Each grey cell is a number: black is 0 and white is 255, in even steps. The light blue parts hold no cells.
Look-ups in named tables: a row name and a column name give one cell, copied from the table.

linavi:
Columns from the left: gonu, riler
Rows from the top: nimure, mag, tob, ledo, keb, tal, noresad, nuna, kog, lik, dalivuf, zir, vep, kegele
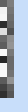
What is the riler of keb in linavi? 81
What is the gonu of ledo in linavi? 45
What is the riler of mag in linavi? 117
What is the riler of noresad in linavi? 148
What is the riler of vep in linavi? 97
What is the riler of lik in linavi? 105
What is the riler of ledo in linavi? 102
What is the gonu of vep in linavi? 67
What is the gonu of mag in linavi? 242
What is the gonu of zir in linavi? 92
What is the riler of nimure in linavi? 126
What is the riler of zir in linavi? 146
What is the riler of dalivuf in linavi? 114
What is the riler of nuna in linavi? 120
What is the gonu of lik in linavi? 246
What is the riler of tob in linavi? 109
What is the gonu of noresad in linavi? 94
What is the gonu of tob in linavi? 246
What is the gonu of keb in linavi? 223
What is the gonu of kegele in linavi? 48

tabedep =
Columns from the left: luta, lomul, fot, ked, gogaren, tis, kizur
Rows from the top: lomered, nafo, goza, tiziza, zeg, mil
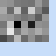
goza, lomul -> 147
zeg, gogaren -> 149
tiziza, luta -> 119
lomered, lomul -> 145
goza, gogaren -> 129
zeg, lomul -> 230
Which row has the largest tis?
zeg

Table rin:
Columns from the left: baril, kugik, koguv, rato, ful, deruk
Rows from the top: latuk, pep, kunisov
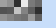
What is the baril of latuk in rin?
160
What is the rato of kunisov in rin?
112
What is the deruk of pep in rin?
47
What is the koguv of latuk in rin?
47
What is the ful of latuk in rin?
122
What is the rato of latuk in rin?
234
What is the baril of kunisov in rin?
146
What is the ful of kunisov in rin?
155
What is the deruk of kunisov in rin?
96
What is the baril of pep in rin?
82
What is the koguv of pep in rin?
195
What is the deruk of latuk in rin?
105
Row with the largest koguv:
pep

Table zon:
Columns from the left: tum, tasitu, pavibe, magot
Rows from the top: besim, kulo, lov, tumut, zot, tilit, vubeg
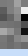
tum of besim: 123
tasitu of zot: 146
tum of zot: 168
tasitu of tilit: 106
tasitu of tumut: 114
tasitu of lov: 102
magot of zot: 18
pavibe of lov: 135
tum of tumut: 117
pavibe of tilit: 134
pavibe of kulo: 143
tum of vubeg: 117
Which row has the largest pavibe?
besim

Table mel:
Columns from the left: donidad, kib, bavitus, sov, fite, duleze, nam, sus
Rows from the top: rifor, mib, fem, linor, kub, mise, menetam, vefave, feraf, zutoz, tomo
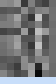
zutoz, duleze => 37
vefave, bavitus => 133
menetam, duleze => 194
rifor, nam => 65
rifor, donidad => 140
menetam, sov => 96
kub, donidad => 68
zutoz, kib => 82
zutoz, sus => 108
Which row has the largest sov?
kub

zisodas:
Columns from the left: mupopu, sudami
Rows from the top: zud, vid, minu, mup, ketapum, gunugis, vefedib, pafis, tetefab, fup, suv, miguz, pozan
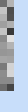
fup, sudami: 210
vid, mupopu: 196
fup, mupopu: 122
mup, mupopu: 159
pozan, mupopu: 109
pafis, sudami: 153
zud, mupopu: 111
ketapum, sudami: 56
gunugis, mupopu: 139
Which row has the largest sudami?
gunugis

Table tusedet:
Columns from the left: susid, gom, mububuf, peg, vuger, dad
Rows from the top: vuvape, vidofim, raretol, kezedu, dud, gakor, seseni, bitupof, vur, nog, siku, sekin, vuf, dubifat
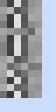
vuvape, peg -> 91
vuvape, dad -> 154
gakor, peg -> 88
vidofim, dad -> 165
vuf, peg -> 109
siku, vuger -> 149
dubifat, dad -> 157
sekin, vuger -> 165
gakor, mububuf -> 215
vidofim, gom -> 181
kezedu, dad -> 151
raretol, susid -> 146
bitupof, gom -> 66
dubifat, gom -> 57

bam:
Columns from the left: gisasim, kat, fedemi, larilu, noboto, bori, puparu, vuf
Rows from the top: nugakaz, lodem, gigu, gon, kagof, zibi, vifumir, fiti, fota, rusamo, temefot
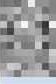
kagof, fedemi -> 165
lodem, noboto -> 156
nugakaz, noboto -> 234
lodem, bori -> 167
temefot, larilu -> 176
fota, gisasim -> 136
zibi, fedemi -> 138
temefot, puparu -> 184
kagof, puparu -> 72
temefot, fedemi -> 123
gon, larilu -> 245
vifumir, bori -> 204
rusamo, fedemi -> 193
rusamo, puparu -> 88
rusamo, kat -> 203
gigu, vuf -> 144
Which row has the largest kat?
rusamo

